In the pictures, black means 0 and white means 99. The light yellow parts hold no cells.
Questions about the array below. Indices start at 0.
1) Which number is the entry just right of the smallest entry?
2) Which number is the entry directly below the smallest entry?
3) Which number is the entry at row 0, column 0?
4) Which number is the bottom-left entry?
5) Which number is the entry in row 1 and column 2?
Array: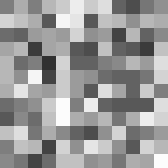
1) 82
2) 26
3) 49
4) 53
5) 67

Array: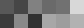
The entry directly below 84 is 69
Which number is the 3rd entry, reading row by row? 50
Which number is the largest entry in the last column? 84
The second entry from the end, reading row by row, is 61

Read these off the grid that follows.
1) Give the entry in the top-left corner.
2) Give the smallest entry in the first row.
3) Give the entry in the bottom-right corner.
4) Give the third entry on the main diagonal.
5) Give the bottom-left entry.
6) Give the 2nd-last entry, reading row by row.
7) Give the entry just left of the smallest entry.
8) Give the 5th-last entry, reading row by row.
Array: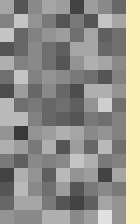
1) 64
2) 26
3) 57
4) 50
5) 57
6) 87
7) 57
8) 68

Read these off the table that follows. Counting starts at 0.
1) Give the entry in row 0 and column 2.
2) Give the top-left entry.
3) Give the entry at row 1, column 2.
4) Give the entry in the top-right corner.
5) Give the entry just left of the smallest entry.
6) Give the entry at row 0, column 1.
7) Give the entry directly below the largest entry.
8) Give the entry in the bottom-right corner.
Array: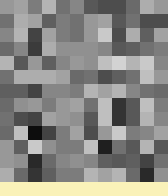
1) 48
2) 59
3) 63
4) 59
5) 74
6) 63
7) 37
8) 56

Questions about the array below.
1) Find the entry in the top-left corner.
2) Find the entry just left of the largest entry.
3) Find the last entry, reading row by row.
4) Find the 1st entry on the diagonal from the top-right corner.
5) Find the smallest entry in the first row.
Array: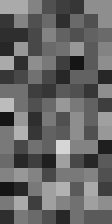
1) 66
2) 38
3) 35
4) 55
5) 21

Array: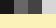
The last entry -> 83
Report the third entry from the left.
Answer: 26
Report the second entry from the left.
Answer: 40

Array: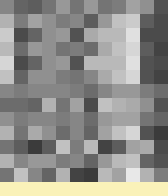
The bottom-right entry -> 48
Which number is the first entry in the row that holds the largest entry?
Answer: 45
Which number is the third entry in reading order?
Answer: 36
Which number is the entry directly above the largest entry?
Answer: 75
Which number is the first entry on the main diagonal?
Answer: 52
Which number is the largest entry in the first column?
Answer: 83
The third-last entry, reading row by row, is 90
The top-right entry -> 32
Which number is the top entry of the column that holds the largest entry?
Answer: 63
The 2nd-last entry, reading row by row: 69
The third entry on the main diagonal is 39
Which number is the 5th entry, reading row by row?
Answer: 59
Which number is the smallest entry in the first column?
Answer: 42
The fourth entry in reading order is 45
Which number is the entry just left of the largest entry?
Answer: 63
